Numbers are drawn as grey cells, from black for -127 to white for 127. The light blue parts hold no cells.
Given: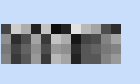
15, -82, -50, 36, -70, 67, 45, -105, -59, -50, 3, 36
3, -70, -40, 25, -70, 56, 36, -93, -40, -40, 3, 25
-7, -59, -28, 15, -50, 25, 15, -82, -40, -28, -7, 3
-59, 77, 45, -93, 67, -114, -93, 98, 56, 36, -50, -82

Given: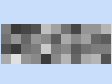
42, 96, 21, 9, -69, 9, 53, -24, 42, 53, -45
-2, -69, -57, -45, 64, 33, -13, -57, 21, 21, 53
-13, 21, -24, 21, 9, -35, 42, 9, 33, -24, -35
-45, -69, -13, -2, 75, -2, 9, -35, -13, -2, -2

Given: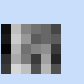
-69, 87, 63, -46, 54, -46
-79, 42, -5, -69, 33, -90
-102, 75, 24, -35, -24, -35
-112, 63, 4, -14, -24, -57
-122, 54, -14, 4, 15, -69

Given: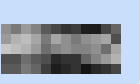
70, 61, 50, 26, -17, 3, 15, 3, 3, 15, -17, 38
26, 50, 61, 38, -6, 38, 15, -6, 15, 26, 38, -48
15, -6, 26, 3, -37, -57, -76, -66, -98, -98, -57, -26
-37, -37, -6, -26, -66, -98, -87, -76, -107, -87, -76, -57
-48, -48, -17, -37, -48, -87, -76, -76, -26, 3, 26, 50

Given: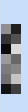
26, -24
16, -96
-3, 7
-15, 68
-76, -46
-107, -64
-117, 89

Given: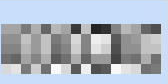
88, 99, -5, 78, -15, 120, 88, -37, 110, -48, -37, 120, 99, 88, -15, -5
36, 36, -5, 46, -26, 55, 36, -69, 66, -90, -78, 4, 55, 36, -26, -48
16, 16, 66, 26, 66, -5, 16, 88, 4, 110, 99, -37, 16, 26, 66, 78
4, 4, 55, 26, 66, -15, 4, 78, 4, 99, 78, -48, 16, 16, 66, 66
-15, -26, 36, 4, 46, -37, -15, 46, -26, 26, 26, -59, -5, -15, 46, -15

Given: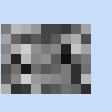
45, -80, -69, 35, -49, -37, -15, -26, -80
35, -26, -58, -37, -58, -37, 24, 45, -49
24, -92, 57, 6, 15, -37, -112, -26, -4
6, 45, 78, 15, -4, 6, -92, 68, 35
-4, 57, 45, 24, -58, -58, -69, -26, 35
-37, 6, 78, 24, 15, 6, -4, -80, 57
-49, -15, -103, -15, -37, -26, -4, -80, -15

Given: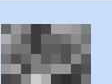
46, 11, -35, -68, -23, -23, -11, 11, -11
23, 34, -56, 0, 0, 23, 23, -56, -45
11, -11, -11, -68, -35, -35, -45, -23, 11
-11, -45, -23, 0, -35, -23, -45, 11, -35
-23, 23, 0, -68, -56, 34, 34, 23, 0
-56, -45, 11, 77, 46, -68, -80, -68, -11
